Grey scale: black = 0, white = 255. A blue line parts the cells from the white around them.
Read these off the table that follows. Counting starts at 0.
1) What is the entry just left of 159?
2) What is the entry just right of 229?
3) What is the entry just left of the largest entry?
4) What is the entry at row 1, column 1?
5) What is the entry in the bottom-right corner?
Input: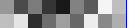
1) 109
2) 45
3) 90
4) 229
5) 175

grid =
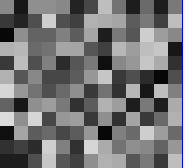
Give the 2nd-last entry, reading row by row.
57
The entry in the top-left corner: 136
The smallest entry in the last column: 23
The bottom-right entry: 190
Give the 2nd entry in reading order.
23
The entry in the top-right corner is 121
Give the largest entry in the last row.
198
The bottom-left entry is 29
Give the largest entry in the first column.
220
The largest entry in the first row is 190
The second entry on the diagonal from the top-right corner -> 64
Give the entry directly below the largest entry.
15
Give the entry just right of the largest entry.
143
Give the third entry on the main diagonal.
99
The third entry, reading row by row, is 143
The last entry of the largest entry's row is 177
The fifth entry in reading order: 136
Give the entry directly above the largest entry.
99
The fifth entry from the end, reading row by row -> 171
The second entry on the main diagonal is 35
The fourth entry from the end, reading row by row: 86

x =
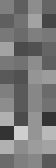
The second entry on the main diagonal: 114
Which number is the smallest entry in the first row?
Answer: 95
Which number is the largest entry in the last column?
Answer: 185
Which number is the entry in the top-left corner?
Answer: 127
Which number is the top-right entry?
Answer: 101
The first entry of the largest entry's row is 51
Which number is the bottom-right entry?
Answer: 89
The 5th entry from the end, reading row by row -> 163
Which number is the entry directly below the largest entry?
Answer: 141
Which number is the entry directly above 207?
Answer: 75
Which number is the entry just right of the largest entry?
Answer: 149
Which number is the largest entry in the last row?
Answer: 135
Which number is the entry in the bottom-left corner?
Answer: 107

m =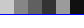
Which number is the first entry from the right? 16
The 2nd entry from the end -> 155

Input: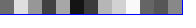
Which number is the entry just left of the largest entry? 210
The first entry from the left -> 108
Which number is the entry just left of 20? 167
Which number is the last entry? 136

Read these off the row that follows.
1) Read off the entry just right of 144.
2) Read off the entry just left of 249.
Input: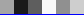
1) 206
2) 94

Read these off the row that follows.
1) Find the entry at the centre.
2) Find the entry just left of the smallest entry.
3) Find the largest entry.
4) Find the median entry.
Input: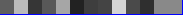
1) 62
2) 166
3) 212
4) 88

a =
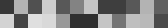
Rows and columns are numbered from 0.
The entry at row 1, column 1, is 68
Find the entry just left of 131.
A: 88
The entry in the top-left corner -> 55
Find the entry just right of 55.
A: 179
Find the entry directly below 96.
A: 74
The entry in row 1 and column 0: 211
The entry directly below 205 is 217
